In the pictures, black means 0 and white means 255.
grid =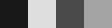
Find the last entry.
163
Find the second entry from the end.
74
